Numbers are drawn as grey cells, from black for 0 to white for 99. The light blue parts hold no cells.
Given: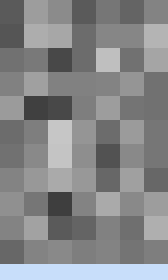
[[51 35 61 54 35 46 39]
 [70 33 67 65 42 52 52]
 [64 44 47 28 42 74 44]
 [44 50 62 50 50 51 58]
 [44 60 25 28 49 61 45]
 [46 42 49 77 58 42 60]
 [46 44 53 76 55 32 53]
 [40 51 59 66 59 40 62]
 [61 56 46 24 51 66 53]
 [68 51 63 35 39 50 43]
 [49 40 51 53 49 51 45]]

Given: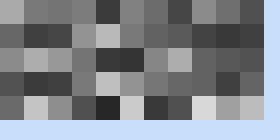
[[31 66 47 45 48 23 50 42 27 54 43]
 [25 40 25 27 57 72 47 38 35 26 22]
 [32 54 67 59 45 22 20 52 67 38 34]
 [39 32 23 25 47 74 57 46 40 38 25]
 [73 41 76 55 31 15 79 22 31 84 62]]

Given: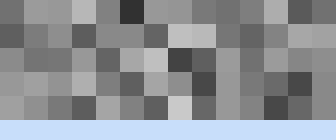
[[44 44 60 59 71 50 19 59 58 47 44 49 67 35]
 [63 37 48 55 36 53 53 39 74 72 46 39 51 65]
 [55 54 45 46 59 39 65 74 26 37 60 44 60 52]
 [53 59 62 57 68 49 37 64 55 28 59 47 41 28]
 [53 62 56 47 36 64 50 37 78 40 59 51 28 40]]

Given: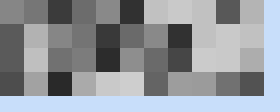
[[70 52 46 23 42 53 19 75 78 75 34]
 [75 35 69 52 45 22 41 53 19 75 78]
 [67 35 74 44 48 17 55 41 27 79 78]
 [32 30 63 16 66 78 80 39 61 60 44]]

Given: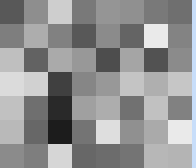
[[43 34 55 80 47 58 56 47]
 [51 49 67 50 34 54 39 91]
 [54 74 38 66 59 30 64 32]
 [77 85 81 25 52 59 76 68]
 [50 75 43 16 62 67 44 75]
 [91 72 40 11 45 86 56 66]
 [70 54 49 83 40 42 45 71]]

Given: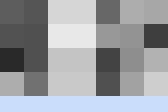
[[65 36 33 83 83 40 67]
 [24 32 31 90 90 59 57]
 [69 16 31 76 76 26 55]
 [80 67 44 78 78 31 63]]

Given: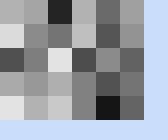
[[62 69 64 14 69 41]
 [57 85 54 45 74 33]
 [38 31 49 88 30 54]
 [45 66 59 68 50 32]
 [39 88 69 78 50  8]]

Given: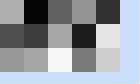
[[19 67  2 37 57]
 [89 31 23 65 11]
 [80 59 64 96 47]]
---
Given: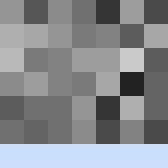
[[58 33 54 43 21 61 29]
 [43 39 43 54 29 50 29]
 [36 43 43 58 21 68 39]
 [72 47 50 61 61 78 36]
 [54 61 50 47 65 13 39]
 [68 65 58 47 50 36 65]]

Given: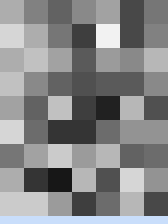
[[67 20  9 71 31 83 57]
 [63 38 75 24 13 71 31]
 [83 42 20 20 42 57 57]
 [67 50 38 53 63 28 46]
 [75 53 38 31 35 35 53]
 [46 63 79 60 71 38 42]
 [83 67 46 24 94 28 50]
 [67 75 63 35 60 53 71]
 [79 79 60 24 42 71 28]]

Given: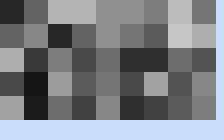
[[28  8 60 35 45 28 63 32 52]
 [63 11 42 25 52 18 25 35 48]
 [67 22 48 28 42 18 18 42 32]
 [15 38 70 70 56 56 48 73 45]
 [38 52 15 38 56 45 35 77 67]]

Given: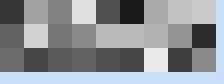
[[42 27 35 38 31 27 91 24 53]
 [21 63 50 87 31 10 66 75 78]
 [38 81 46 53 72 72 69 57 17]]

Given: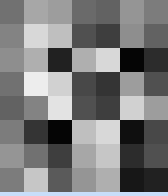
[[48 20  2 74 84  6 28]
 [58 44 24 65 77 17 31]
 [38 51 88 31 24 81 61]
 [44 65 61 41 38 58 48]
 [55 68 13 68 84  2 17]
 [48 77 35 58 68  9 13]
 [51 84 74 31 24 55 38]
 [44 92 81 28 20 61 31]]

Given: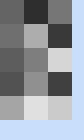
[[39 18 46]
 [36 49 83]
 [32 56 25]
 [43 67 22]
 [64 87 79]]

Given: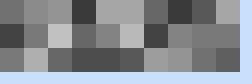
[[26 47 75 40 51 72 26 51 47 47]
 [44 54 57 22 64 64 40 22 34 64]
 [47 68 40 30 30 34 61 57 44 37]]

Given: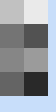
[[39 16]
 [45 32]
 [52 60]
 [75 91]]
